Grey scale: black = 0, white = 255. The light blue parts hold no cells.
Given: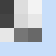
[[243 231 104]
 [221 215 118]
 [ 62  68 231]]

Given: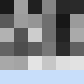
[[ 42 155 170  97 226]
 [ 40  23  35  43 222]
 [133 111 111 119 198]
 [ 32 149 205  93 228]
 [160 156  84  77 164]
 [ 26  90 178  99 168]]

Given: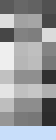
[[ 81  71 219 132 120  48 175  47  44]
 [ 98 166 126 191 188 143 198 141 119]
 [103 162 130 185 182 143 192 141 122]
 [ 90 222  70 238 238 193 228 190 150]]

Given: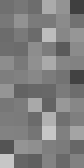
[[ 63 113 150 139 130  66 109 135 127 164 103 129]
 [147 139 135  90 133 115 123 152 112 128 123 105]
 [171 122 189 124 170 124 104  99 177 199 127 131]
 [109 123 107 141 144 136 103 169 107 117 143  95]
 [119 146 122 108 121 129  99 124 123 129 148 101]
 [112 120 108 110 141 126 149 119 124 130  84 198]]

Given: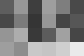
[[ 73  86  70 234]
 [126  69 161 207]
 [158 150  92 196]
 [ 62  53  57 200]
 [151 123 173 141]
 [ 94  72 149 158]]

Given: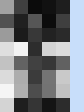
[[ 30  63  42 220  97 201 193  44]
 [ 17  12  34 211  55 116 115  20]
 [ 11  86  56  45  65  59  77  53]
 [ 64  32  27 243  99 173 176  30]
 [162  81 155 223 194 219 245 212]]

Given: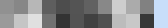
[[129  55]
 [171 200]
 [206 188]
 [136  80]
 [ 97  65]
 [ 84  83]
 [ 77  51]
 [ 94 113]
 [183 224]
 [135 197]
 [145 154]]

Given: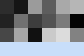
[[182   3 130]
 [169 123 220]
 [ 93  83 202]
 [155  61  17]
 [ 21 113 166]
 [ 45  34  71]]

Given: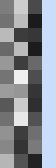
[[ 74  27  55  28 105  78  53  47  82 111 122  33]
 [205 188  60 188  62 240 150 204 232  61  52  83]
 [125 114 186 105 152 116 156  88 113 146 135 182]]
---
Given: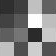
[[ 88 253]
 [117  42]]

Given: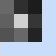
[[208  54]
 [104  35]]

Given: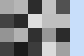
[[ 42 222]
 [178  48]]

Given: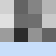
[[108 110]
 [ 44 147]]

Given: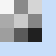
[[202 133]
 [ 90  32]]

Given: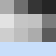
[[197 194]
 [190 172]]

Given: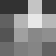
[[181 232]
 [160 136]]
